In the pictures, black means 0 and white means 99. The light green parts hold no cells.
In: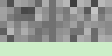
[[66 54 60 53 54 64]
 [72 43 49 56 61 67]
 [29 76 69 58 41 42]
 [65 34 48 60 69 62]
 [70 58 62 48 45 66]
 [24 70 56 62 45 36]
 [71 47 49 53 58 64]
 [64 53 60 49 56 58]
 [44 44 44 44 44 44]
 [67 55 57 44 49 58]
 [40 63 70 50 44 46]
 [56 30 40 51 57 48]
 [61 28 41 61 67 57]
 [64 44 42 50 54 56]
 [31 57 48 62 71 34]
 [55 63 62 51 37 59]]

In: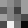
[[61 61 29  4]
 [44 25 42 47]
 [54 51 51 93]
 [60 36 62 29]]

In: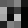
[[ 9  1  1  2]
 [52 23 76 44]
 [39 10  3 51]
 [36 68 64 12]]

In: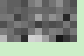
[[31 36 50 33 46 32]
 [39 40 15 46 34 20]
 [55 45 49 33 46  9]
 [45 39 56 30 49 43]
 [36 40 43 34 39 62]
 [54 41 63 25 60 79]
 [47 40 43 38 46 81]
 [30 36 36 44 30 17]
 [37 40 26 48 33 46]
 [37 37 47 40 44 42]
 [43 42 46 31 49 71]]

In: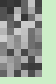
[[26 30 73 34 58 53 38 47 71 24 55]
 [76 65 44 78 44 43 43 51 29 23 30]
 [39 39 20 79 75 73 69 28 68 27 66]
 [20 68 77 31 79 53 55 64 52 51 28]
 [23 20 37 40 45 66 66 28 60 64 65]
 [20 32 32 78 70 80 50 52 69 52 39]]

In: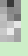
[[55 54 44 89 64 63]
 [22 52 55 77 91 71]
 [55 66 74 72 78 73]]
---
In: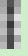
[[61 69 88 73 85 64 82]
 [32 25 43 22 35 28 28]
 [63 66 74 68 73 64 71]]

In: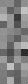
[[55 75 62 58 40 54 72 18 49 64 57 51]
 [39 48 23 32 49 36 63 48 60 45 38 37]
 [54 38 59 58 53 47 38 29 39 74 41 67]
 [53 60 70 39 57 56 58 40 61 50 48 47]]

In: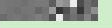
[[37 55 36]
 [43 43 50]
 [30 21 38]
 [92 46 43]
 [55 31 37]
 [60 21 91]
 [36 60 32]
 [47 44 46]
 [47 40 49]
 [46 46 46]
 [44 46 44]
 [45 43 46]
 [46 45 45]
 [47 47 42]]

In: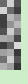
[[33 24 59 72 50 27 84 22 33 21]
 [81 42 71 57 80 62 38 67 80 61]
 [41 82 25 25 32 66 24 62 44 69]]

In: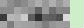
[[67 51 85 60]
 [59 52 31 61]
 [68 43 36 58]
 [59 60 39 49]
 [67 38 18 57]
 [61 55 36 62]
 [54 59 79 63]
 [50 64 69 65]
 [55 53 71 49]
 [63 54 23 65]]

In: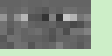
[[39 40 51 40 50 39 40]
 [39 40 46 31 45 37 35]
 [39 43 70 28 45 40 39]
 [39 43 77 33 30 39 40]
 [39 38 20 33 40 39 49]
 [39 40 50 39 33 32 40]
 [40 34 20 37 38 36 38]
 [39 37 32 37 43 38 40]
 [39 39 33 39 41 38 33]
 [40 43 71 46 39 39 43]
 [39 40 56 41 42 43 44]
 [39 39 40 37 34 44 34]
 [39 42 58 44 44 34 37]]

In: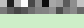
[[76 40]
 [55 53]
 [35 47]
 [61 30]
 [65 56]
 [ 5 51]
 [54 50]
 [28 43]
 [98 33]
 [71 27]
 [12 35]
 [74 47]]
